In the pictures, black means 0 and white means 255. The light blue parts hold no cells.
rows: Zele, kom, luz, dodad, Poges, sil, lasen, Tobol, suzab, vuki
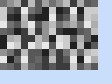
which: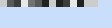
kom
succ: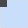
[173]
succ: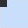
[33]
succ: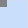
[88]
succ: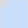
[204]
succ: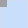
[114]

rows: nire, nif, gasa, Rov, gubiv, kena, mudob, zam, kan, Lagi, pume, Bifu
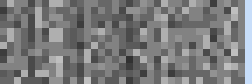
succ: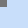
[175]
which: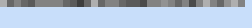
mudob
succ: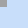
[175]

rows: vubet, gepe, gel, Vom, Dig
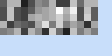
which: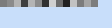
Dig
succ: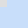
[124]
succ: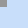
[165]

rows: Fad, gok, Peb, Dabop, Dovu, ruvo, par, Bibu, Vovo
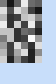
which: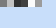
ruvo
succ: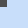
[222]

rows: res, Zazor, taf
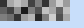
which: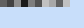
Zazor
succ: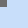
[51]
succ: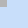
[39]
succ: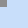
[26]

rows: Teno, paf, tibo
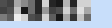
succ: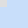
[167]
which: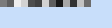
tibo
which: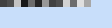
paf
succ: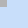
[37]
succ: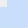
[210]
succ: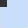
[195]

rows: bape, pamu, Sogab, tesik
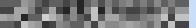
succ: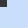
[68]
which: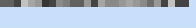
tesik
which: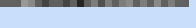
bape
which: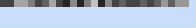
pamu
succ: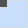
[125]
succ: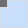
[152]
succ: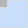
[152]

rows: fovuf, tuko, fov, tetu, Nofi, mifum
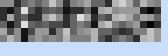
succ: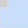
[166]
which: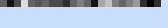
tetu
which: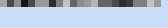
Nofi
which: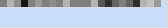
mifum
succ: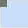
[166]
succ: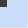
[127]
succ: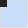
[4]

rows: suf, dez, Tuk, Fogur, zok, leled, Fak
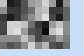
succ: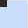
[82]
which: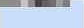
leled
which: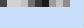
Fogur
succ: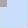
[210]
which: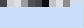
zok
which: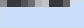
dez

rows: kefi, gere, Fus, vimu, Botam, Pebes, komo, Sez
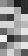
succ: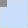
[114]
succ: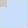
[228]
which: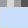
Sez
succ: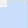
[45]
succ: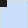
[45]

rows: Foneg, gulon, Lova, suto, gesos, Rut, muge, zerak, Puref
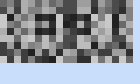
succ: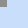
[188]
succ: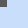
[105]

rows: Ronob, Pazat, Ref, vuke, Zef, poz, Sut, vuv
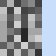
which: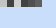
Pazat
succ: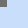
[136]
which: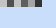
vuv
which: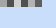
vuke

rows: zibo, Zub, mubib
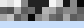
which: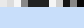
zibo
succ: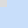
[245]
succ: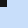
[136]
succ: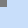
[8]
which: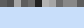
Zub
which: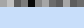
mubib

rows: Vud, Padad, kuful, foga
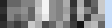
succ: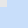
[144]
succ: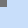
[61]

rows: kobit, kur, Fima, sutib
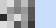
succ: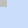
[114]
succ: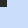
[177]
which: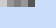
kur
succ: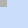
[221]
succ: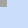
[86]

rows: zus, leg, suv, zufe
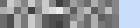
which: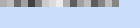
leg
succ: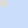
[235]
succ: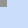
[203]
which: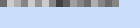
zus
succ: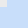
[174]
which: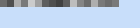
zufe

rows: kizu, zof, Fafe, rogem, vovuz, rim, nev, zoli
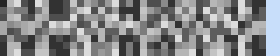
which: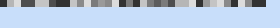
zoli
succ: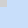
[168]
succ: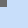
[220]
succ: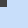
[154]

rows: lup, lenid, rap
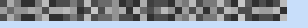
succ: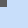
[48]
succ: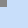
[186]
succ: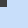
[77]

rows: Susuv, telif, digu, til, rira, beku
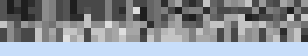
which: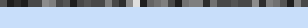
telif
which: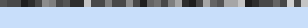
digu
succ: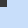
[166]
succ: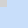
[72]
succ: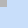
[196]

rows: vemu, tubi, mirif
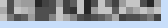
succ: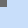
[66]
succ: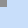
[169]
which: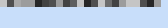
vemu
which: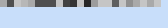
tubi
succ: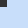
[197]
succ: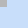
[169]

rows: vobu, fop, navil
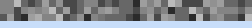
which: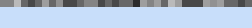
vobu
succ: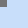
[103]
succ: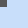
[158]
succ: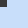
[186]
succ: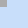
[132]

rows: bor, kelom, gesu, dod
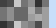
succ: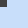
[77]
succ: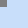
[77]

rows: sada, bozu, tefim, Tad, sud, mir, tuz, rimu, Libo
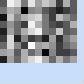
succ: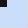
[199]
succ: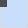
[62]
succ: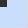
[121]
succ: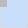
[146]

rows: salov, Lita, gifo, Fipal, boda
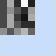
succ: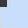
[20]
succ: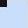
[170]
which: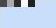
salov
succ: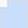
[32]

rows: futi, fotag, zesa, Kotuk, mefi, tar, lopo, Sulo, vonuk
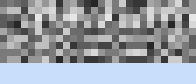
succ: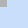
[203]
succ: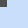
[68]
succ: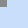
[107]

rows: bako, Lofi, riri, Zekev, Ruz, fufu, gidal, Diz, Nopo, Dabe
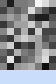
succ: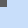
[122]
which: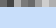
Diz
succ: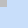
[106]
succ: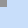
[161]

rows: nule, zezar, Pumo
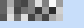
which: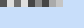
Pumo
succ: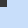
[156]

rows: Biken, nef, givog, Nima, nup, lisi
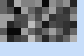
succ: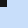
[76]
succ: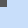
[9]

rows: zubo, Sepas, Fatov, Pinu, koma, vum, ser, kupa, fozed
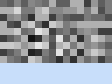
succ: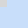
[123]
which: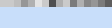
ser
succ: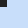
[48]
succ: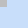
[150]
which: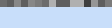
zubo
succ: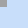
[202]

